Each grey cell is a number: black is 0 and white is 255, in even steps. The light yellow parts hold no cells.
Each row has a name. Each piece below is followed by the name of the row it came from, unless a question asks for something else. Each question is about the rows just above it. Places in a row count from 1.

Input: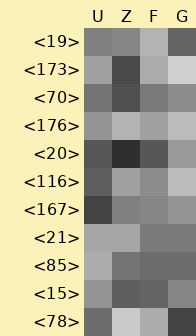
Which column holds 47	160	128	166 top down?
Z
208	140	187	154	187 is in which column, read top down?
G
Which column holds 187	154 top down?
G
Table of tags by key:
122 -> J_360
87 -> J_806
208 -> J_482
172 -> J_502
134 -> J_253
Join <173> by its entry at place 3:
J_502
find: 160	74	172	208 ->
<173>
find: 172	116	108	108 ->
<85>

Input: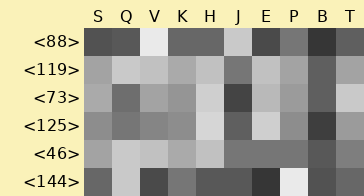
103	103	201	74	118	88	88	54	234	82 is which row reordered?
<144>
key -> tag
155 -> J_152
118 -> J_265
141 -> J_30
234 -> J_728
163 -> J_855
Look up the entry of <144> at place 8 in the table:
J_728
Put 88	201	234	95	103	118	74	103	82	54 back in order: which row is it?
<88>
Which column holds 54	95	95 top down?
B
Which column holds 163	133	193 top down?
V

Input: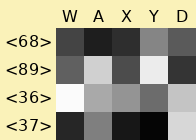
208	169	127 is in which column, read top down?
A
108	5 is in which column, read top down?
Y

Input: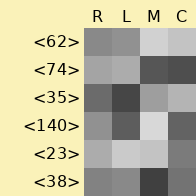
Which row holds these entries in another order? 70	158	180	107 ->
<35>
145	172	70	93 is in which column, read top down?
L
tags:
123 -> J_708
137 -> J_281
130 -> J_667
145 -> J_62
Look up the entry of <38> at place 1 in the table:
J_667

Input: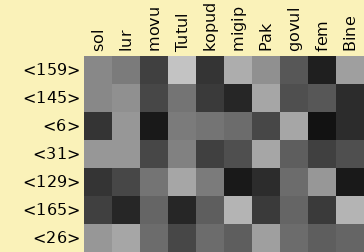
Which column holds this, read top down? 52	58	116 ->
kopud
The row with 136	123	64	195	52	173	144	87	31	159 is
<159>
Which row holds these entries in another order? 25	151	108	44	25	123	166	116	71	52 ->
<129>
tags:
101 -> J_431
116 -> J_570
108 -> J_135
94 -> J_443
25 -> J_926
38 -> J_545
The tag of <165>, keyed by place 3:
J_431
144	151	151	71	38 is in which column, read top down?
lur
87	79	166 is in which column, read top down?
govul
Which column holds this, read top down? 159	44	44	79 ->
Bine

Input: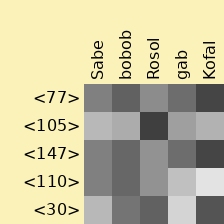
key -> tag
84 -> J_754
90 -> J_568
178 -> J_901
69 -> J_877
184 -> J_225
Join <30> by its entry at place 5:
J_754
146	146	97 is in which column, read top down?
Rosol
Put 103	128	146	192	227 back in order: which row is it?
<110>

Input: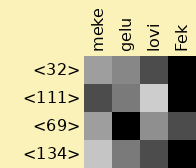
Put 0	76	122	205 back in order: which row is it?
<111>
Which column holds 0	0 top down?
Fek
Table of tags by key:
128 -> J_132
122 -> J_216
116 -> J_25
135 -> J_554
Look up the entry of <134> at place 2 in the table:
J_216
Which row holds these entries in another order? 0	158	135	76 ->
<32>
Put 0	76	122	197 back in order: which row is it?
<134>

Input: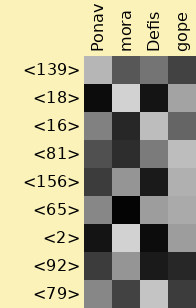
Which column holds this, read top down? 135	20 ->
Ponav
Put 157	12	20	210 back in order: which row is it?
<2>
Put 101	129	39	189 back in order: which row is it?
<16>
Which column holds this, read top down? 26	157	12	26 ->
Defis
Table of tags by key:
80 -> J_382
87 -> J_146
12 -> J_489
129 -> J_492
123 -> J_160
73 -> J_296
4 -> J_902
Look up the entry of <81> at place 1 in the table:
J_382
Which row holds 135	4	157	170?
<65>

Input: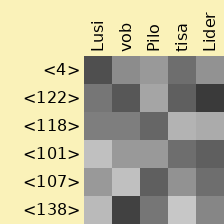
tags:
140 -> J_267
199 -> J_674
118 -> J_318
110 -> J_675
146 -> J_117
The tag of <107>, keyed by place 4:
J_117
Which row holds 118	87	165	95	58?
<122>
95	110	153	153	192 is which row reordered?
<101>
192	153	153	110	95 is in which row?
<101>
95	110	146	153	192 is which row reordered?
<107>
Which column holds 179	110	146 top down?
tisa

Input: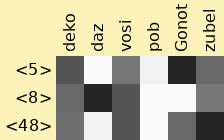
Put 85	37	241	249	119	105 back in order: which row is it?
<5>
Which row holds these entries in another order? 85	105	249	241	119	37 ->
<5>
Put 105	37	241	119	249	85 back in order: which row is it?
<5>
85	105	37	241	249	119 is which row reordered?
<5>
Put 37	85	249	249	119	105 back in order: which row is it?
<8>

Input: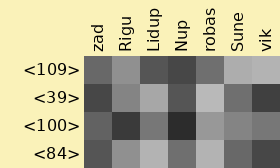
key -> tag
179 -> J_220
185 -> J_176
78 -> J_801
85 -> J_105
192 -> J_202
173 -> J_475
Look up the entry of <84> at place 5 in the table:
J_220
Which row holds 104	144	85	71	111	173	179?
<109>
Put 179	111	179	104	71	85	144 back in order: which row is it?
<84>
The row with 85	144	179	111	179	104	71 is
<84>
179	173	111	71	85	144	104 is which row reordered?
<109>
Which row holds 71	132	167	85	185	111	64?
<39>

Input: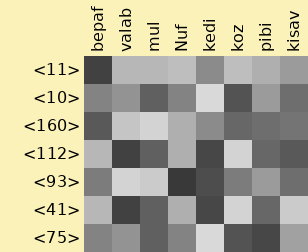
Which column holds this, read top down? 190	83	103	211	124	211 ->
koz
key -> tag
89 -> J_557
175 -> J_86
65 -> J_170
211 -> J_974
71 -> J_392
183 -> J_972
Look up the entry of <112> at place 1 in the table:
J_972
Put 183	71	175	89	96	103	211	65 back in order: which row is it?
<112>
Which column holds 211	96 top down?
mul

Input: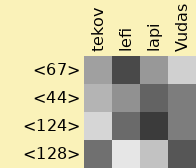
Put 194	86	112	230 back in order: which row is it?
<128>
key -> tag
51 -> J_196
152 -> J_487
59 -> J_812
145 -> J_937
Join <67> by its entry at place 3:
J_487

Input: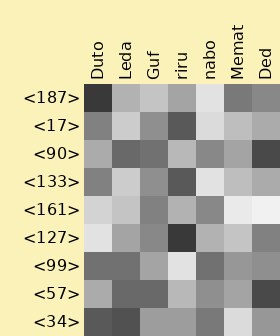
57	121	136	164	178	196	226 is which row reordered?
<187>
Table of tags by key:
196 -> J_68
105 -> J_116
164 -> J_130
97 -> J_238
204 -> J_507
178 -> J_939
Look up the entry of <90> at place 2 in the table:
J_116
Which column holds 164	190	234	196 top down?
Memat
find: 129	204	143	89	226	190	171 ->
<133>
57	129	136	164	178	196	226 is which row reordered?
<127>
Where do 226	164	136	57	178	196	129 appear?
<127>
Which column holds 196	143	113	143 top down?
Guf

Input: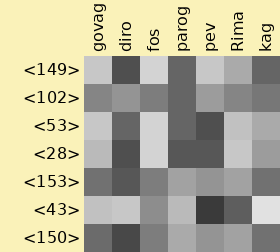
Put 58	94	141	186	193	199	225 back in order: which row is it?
<43>
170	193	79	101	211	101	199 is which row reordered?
<53>
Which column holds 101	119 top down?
kag

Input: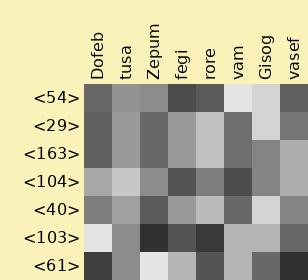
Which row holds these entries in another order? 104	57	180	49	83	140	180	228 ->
<103>
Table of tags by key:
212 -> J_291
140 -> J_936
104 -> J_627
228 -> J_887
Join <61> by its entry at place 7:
J_627
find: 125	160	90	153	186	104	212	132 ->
<40>
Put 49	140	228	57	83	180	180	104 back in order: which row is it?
<103>
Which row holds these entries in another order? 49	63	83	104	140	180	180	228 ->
<61>

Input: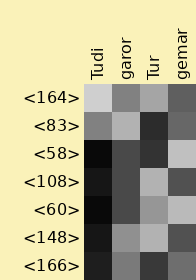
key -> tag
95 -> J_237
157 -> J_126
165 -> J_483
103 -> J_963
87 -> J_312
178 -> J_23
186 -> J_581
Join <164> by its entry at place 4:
J_237
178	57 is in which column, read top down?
Tur
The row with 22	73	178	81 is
<108>
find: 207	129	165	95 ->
<164>

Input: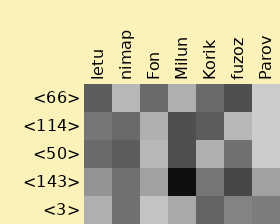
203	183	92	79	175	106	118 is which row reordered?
<114>
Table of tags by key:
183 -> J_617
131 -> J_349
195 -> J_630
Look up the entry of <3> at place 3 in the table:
J_630
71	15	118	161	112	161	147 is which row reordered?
<143>
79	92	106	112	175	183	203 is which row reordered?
<50>
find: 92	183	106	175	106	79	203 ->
<66>
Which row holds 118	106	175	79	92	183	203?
<114>

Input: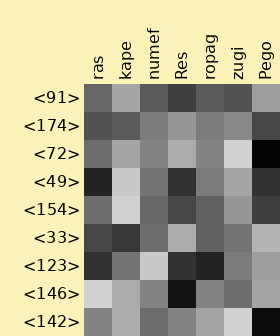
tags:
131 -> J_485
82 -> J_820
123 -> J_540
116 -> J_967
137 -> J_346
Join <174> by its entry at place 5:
J_540
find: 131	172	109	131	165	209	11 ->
<142>
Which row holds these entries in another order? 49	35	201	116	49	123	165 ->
<49>
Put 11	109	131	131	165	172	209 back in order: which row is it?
<142>
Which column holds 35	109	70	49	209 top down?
ras
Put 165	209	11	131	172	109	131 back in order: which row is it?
<142>

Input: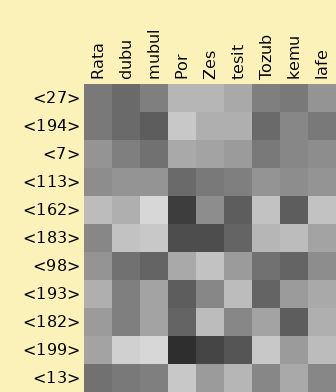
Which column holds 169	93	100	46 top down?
Por
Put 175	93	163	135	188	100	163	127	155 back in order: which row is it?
<182>
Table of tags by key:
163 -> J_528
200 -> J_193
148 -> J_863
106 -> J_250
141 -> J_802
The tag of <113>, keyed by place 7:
J_863
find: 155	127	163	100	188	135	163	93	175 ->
<182>

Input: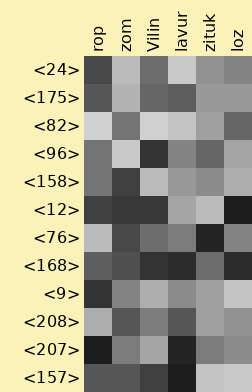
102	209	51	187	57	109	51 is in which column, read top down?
Vilin
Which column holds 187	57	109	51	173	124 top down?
Vilin

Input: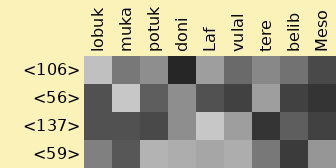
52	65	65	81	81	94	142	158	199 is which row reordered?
<56>
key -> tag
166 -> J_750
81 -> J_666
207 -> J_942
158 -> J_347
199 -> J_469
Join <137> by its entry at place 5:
J_469
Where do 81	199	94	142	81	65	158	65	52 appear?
<56>
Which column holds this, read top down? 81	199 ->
Laf
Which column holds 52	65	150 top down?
Meso
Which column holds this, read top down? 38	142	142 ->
doni

